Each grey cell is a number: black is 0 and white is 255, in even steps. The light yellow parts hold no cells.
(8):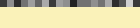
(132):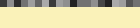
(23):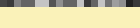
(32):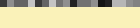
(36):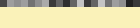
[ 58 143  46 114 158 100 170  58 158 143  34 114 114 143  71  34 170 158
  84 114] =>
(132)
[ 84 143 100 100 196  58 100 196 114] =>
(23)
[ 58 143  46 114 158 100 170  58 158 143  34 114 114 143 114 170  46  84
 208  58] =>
(8)
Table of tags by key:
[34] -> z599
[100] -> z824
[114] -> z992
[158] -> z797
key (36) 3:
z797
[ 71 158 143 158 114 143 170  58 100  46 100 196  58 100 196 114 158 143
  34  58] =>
(36)

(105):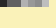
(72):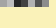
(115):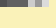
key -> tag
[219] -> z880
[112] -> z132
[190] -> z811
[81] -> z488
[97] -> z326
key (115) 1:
z326
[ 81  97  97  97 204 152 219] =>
(115)

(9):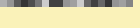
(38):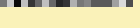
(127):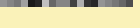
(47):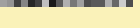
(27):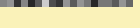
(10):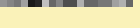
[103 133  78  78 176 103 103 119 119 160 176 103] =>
(10)
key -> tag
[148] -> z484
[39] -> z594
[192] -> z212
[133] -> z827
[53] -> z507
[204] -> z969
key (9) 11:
z969
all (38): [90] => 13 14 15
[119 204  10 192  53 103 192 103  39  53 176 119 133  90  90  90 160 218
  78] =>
(38)
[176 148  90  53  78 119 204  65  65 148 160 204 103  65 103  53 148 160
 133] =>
(9)

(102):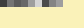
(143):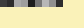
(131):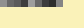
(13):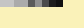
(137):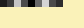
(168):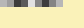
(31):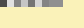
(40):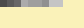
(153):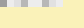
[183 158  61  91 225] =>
(168)
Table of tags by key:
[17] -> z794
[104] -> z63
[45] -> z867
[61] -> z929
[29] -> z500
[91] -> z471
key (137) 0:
z500
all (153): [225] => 2 7

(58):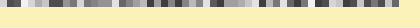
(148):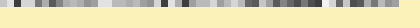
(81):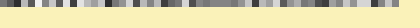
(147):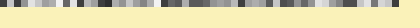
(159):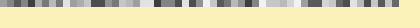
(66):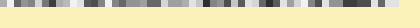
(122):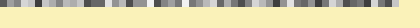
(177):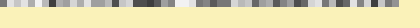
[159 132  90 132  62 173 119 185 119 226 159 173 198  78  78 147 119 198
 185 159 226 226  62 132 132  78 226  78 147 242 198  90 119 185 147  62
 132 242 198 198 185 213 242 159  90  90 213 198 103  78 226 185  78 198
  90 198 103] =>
(159)
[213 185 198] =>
(177)
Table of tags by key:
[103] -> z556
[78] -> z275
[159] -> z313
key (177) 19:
z275

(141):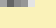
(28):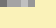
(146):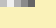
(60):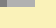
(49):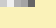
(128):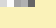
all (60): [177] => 1 2 3 4
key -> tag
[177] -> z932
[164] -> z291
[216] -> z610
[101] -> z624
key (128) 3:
z932
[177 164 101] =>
(49)

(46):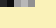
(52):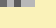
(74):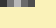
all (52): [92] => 2
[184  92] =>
(52)
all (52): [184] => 1 3 4
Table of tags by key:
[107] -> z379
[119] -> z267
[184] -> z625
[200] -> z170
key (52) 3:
z625
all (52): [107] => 0
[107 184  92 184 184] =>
(52)
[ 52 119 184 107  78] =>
(74)

